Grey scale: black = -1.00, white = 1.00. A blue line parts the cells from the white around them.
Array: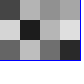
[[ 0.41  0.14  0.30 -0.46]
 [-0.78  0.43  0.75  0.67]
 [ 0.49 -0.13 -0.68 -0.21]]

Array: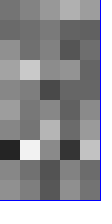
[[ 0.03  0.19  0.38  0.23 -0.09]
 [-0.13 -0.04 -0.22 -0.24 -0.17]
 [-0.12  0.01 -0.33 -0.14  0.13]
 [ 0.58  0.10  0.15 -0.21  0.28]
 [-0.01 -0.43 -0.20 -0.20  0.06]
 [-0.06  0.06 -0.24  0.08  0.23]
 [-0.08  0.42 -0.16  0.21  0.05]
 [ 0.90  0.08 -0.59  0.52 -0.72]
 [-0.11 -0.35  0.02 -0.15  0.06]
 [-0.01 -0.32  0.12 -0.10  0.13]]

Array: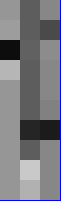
[[-0.27  0.06  0.18]
 [-0.27 -0.42  0.23]
 [-0.24  0.10 -0.90]
 [-0.27  0.06  0.43]
 [-0.27  0.06  0.18]
 [-0.27  0.01  0.18]
 [-0.71 -0.79  0.18]
 [-0.27  0.06  0.18]
 [ 0.58  0.06  0.18]
 [ 0.39  0.06  0.18]]

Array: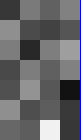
[[-0.04 -0.24  0.01 -0.57]
 [-0.41 -0.48 -0.33  0.12]
 [-0.69 -0.01  0.24 -0.02]
 [-0.02 -0.25  0.01 -0.43]
 [ 0.15 -0.32 -0.86 -0.37]
 [-0.39 -0.27 -0.55  0.12]
 [-0.27  0.89 -0.57 -0.19]]

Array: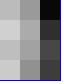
[[ 0.21 -0.94  0.47]
 [ 0.34 -0.63  0.63]
 [ 0.27 -0.44  0.49]
 [ 0.14 -0.52  0.59]]

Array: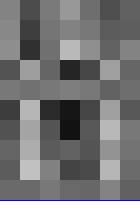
[[-0.40 -0.04  0.19 -0.14 -0.39 -0.24  0.03]
 [-0.51 -0.08  0.02 -0.06 -0.28 -0.26  0.07]
 [-0.62 -0.12  0.45  0.12 -0.23  0.03  0.11]
 [ 0.24 -0.21 -0.71 -0.44  0.25 -0.20 -0.35]
 [-0.11 -0.06 -0.01 -0.06 -0.23 -0.14 -0.06]
 [ 0.43 -0.67 -0.83 -0.46  0.25 -0.32 -0.52]
 [ 0.29 -0.34 -0.86 -0.31  0.44 -0.06 -0.36]
 [ 0.36 -0.29 -0.23 -0.34  0.15 -0.10 -0.21]
 [ 0.51  0.01 -0.47 -0.42  0.43 -0.16 -0.28]
 [-0.17 -0.06 -0.18 -0.19  0.03 -0.24 -0.17]]

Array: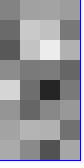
[[ 0.26  0.28  0.23  0.03]
 [ 0.58  0.51 -0.06 -0.17]
 [ 0.53  0.85  0.39 -0.31]
 [-0.04 -0.03 -0.20  0.10]
 [-0.14 -0.71 -0.05  0.67]
 [-0.20  0.07  0.19  0.17]
 [ 0.41  0.39 -0.11  0.28]
 [ 0.08 -0.36  0.30  0.33]]
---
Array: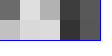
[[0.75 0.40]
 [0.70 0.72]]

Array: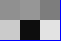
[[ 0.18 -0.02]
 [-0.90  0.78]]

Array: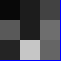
[[-0.78 -0.48]
 [-0.77 -0.14]]

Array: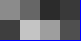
[[-0.20 -0.66]
 [ 0.54  0.24]]

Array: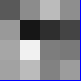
[[ 0.10  0.47]
 [-0.83 -0.64]]

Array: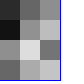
[[-0.20  0.11]
 [ 0.14  0.48]]

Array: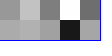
[[ 0.52 -0.01]
 [ 0.39  0.26]]

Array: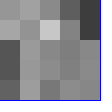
[[0.26 0.08]
 [0.15 0.56]]

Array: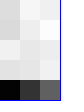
[[0.93 0.88]
 [0.87 0.98]]
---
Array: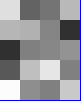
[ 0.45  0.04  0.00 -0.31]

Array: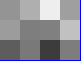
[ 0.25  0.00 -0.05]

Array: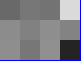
[ 0.71  0.11 -0.07]

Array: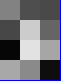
[-0.43  0.60 -0.95]

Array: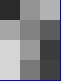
[0.40 0.02 0.67]

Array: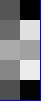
[-0.99 -0.17]

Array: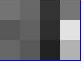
[-0.08 -0.65 -0.30]
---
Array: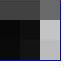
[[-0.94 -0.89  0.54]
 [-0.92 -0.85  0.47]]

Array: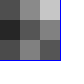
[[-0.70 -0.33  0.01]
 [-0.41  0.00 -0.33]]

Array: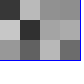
[[ 0.56 -0.62  0.29]
 [ 0.19 -0.24  0.44]]

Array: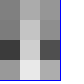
[[-0.03  0.54  0.11]
 [-0.54  0.62 -0.38]]

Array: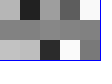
[[ 0.02  0.01  0.06]
 [ 0.52  0.49 -0.66]]

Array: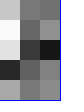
[[ 0.96 -0.20  0.13]
 [ 0.77 -0.55 -0.83]]

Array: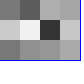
[[ 0.59  0.89 -0.59]
 [-0.06  0.13  0.18]]
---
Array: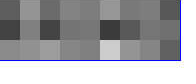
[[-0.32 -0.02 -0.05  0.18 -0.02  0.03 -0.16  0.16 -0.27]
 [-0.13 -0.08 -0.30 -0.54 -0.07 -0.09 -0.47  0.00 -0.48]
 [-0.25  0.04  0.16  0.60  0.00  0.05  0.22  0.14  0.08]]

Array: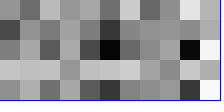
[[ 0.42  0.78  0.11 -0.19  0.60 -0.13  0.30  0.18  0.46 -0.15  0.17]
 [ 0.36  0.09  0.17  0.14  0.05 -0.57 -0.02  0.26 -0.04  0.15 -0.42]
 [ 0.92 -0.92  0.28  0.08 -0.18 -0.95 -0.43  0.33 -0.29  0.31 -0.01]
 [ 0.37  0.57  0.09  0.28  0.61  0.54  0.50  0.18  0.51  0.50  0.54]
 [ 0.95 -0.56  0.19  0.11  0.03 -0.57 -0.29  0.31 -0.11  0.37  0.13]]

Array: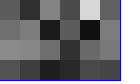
[[-0.24  0.69 -0.42  0.03 -0.63 -0.28]
 [-0.03 -0.87 -0.28 -0.80 -0.02 -0.12]
 [-0.05 -0.17 -0.61 -0.14  0.06  0.09]
 [-0.46 -0.43 -0.68 -0.76 -0.51 -0.36]]

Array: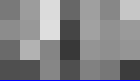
[[ 0.55  0.06  0.25 -0.19  0.72  0.22 -0.05]
 [ 0.21  0.14  0.26 -0.46  0.74  0.19  0.10]
 [ 0.17  0.12  0.16 -0.56  0.04  0.40 -0.17]
 [-0.53 -0.07  0.01 -0.38  0.05 -0.37 -0.38]]

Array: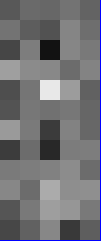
[[-0.22 -0.10 -0.19 -0.17 -0.31]
 [-0.14  0.04 -0.36 -0.27 -0.10]
 [-0.05  0.05 -0.86 -0.02 -0.45]
 [ 0.03 -0.15  0.07  0.09  0.25]
 [-0.24  0.22  0.82 -0.08 -0.39]
 [-0.20 -0.07 -0.11 -0.07 -0.35]
 [-0.19  0.02 -0.54 -0.04  0.21]
 [-0.02 -0.03 -0.69 -0.15 -0.53]
 [-0.15  0.10  0.01 -0.02 -0.04]
 [ 0.12  0.11  0.34 -0.15  0.06]
 [-0.05  0.18  0.24 -0.05 -0.33]
 [-0.26 -0.55  0.06 -0.24 -0.44]]

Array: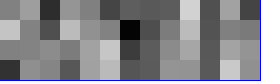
[[-0.47  0.27 -0.37  0.65 -0.28 -0.30 -0.26 -0.46  0.00  0.17 -0.65  0.24
   0.01]
 [-0.04  0.00 -0.35  0.47 -0.03 -0.39 -0.97  0.02  0.14  0.47 -0.38  0.02
   0.54]
 [ 0.16  0.28 -0.31  0.30  0.09 -0.28 -0.53  0.55  0.27 -0.03  0.10  0.03
   0.01]
 [ 0.13  0.58 -0.30  0.15  0.16 -0.29 -0.33  0.46  0.26 -0.32  0.04  0.12
  -0.61]]
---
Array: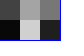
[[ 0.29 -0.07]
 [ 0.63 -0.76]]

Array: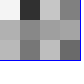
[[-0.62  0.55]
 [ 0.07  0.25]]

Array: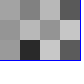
[[0.01 0.44]
 [0.44 0.16]]

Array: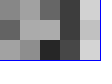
[[ 0.26 -0.20]
 [ 0.34  0.35]]

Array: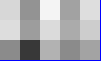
[[0.15 0.91]
 [0.23 0.72]]

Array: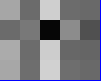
[[-0.16  0.62]
 [-0.06 -0.95]]
